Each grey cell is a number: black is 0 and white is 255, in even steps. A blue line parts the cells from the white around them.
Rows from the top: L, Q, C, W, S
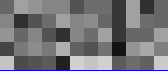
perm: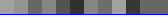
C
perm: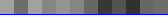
L
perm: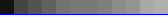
W

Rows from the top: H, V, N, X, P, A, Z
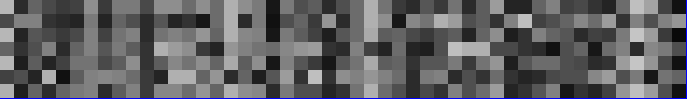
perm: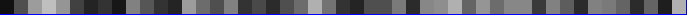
Z
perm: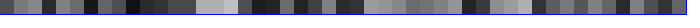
X
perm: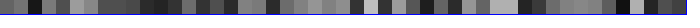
A
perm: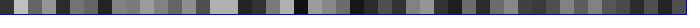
A

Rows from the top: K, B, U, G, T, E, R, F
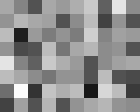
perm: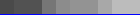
E
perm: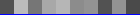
G
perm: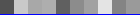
T
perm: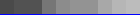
G
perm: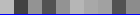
B

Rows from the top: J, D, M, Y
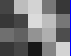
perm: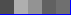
M
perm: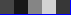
Y
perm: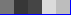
D

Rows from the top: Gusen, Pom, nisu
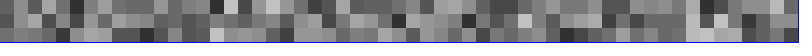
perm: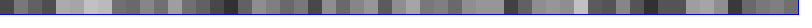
nisu
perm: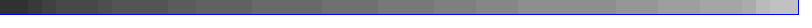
Pom
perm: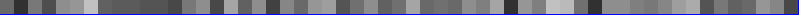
Gusen
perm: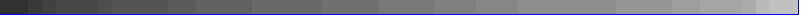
nisu
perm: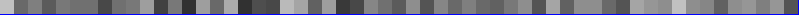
Pom
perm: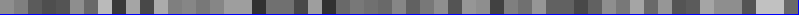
Pom
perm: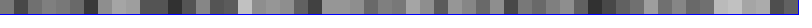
nisu

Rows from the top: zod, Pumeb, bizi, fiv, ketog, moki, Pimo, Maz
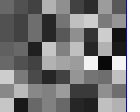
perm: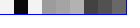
ketog
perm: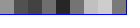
Pumeb
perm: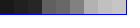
fiv

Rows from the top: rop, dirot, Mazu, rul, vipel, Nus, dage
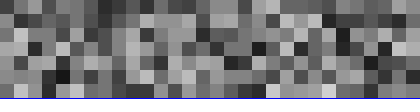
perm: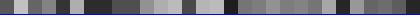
rul
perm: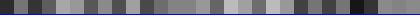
Nus
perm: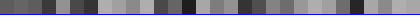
vipel

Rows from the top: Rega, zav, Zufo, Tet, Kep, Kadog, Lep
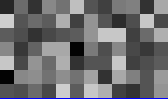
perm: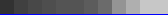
Kep
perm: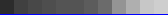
zav
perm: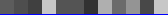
Kep
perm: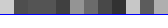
Lep

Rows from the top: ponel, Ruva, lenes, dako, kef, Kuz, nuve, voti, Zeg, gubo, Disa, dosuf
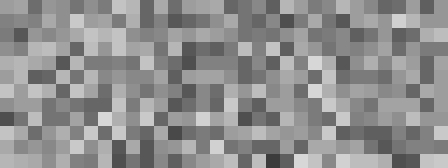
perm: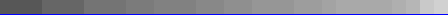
Disa
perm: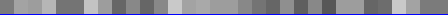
voti
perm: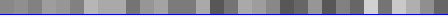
Disa
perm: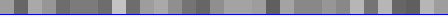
Kuz
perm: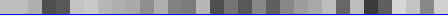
dosuf
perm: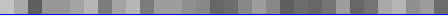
ponel
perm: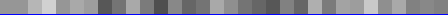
Ruva

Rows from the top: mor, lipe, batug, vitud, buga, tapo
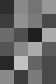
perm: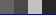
buga
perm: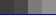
lipe

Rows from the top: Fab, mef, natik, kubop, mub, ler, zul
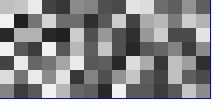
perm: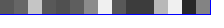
kubop
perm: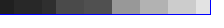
natik
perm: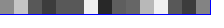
zul
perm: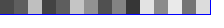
ler

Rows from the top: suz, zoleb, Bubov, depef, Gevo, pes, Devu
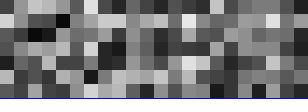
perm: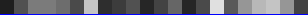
suz
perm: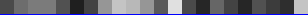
suz
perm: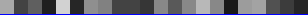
depef

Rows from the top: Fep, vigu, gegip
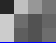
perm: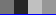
Fep
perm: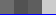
gegip
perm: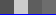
gegip
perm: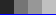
Fep

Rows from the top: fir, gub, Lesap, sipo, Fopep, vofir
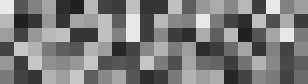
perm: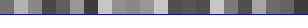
Fopep
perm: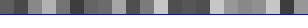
Fopep
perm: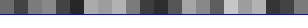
vofir
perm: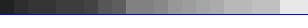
fir
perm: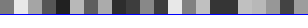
Lesap
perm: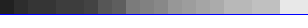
Lesap

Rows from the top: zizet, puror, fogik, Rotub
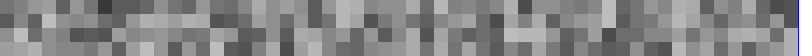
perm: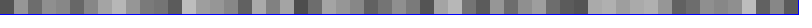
puror
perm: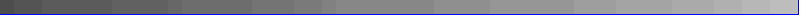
Rotub
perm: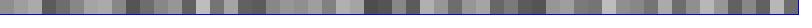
fogik
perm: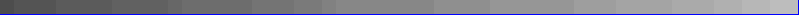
fogik

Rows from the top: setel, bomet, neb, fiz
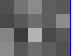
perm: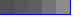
setel
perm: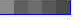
bomet
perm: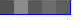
fiz
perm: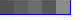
fiz

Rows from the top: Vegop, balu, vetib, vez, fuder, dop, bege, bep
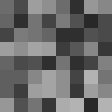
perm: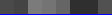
vetib
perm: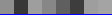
bege
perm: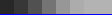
bep
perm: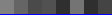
fuder
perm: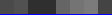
vetib

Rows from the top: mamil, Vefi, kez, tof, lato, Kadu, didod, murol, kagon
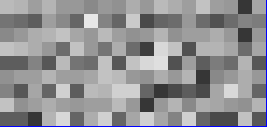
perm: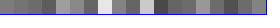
Vefi
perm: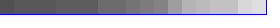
lato
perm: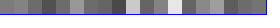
Vefi
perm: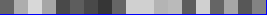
didod
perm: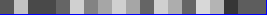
kagon
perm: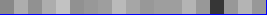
kez
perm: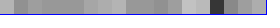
kez

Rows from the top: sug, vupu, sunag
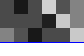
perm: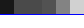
sug
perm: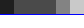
vupu
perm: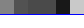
sunag
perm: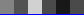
sug
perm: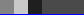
vupu
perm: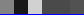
sug
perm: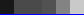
sunag

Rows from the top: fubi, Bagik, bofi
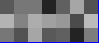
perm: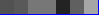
fubi
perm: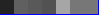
fubi
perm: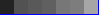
bofi
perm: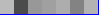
Bagik
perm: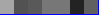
fubi
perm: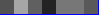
fubi

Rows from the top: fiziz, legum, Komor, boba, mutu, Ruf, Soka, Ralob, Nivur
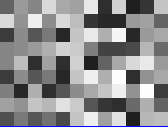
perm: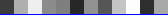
Soka
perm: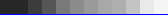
Komor
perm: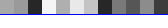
Komor
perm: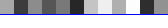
Ruf
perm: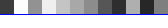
Soka
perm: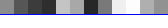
Ruf
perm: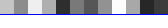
Ruf

